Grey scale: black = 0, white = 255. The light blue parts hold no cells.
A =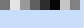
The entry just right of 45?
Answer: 6
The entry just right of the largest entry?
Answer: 153
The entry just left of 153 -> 228

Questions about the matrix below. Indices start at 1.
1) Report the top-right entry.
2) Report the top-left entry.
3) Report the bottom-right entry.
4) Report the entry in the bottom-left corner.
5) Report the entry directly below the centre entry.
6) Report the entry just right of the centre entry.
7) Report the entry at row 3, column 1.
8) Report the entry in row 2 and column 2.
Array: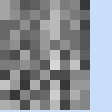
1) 55
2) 164
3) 133
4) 174
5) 86
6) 194
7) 104
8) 143

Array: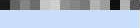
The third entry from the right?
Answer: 16
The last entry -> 88
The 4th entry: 109
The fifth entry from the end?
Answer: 178

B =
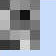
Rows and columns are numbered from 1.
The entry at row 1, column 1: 81
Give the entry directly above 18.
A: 140
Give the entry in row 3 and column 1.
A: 182
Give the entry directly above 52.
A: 130
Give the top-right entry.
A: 119
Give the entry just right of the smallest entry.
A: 152

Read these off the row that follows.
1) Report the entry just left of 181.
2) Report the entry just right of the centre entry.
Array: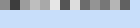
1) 119
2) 221

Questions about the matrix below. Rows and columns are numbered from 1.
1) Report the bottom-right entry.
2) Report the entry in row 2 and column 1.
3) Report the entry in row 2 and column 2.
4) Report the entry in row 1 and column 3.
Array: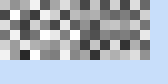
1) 146
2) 71
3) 254
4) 176

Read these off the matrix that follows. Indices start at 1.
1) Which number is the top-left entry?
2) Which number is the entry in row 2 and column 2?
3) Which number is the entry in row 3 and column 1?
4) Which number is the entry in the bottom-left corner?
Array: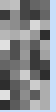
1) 183
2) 141
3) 153
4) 45

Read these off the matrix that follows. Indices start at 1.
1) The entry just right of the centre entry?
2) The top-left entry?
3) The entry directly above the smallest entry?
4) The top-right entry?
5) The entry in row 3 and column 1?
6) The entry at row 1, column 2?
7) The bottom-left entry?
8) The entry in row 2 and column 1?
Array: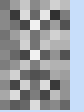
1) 91
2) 115
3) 209
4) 189
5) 137
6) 158
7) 125
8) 137

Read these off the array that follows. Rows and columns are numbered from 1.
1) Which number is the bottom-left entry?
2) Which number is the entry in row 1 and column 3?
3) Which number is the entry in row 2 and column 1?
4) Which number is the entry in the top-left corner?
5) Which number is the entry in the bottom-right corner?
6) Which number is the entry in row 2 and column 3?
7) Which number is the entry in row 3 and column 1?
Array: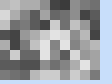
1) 122
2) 173
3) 216
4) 184
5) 122
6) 132
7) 193

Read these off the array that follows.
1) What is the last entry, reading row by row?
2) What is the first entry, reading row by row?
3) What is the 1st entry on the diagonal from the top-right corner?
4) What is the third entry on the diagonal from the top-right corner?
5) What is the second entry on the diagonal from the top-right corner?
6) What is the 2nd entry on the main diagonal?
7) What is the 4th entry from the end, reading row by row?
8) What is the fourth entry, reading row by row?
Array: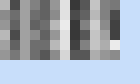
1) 139
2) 184
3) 120
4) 205
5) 129
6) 110
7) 87
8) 129

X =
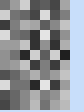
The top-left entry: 115
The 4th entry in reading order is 81
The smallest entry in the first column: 59
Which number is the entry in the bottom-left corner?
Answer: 70
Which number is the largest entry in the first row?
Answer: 207
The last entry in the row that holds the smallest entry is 31
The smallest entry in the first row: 70
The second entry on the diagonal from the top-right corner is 81
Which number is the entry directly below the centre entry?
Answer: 59
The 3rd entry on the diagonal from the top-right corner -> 93
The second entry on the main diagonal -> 115
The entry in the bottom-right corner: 186
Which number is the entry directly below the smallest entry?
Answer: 175
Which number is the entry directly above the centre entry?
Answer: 50
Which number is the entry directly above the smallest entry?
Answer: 175

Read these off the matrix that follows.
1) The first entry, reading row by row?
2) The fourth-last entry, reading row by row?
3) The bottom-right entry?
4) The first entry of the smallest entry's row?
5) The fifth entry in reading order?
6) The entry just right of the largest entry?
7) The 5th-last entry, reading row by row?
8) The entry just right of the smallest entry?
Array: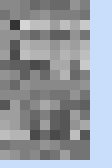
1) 137
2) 116
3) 116
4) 158
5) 116
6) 190
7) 105
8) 213

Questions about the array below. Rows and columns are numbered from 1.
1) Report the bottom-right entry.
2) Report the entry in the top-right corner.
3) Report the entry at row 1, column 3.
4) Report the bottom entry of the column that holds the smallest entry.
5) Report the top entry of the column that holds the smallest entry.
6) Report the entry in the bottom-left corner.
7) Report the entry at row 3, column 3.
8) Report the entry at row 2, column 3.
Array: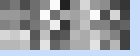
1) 65
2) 53
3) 76
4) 130
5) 33
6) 183
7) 87
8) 141

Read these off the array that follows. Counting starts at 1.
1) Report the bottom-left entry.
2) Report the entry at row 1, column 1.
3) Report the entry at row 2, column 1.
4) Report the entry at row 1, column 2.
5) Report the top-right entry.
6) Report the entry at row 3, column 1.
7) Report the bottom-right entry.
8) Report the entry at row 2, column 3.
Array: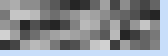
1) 49
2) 161
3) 120
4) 173
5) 100
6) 150
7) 129
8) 197
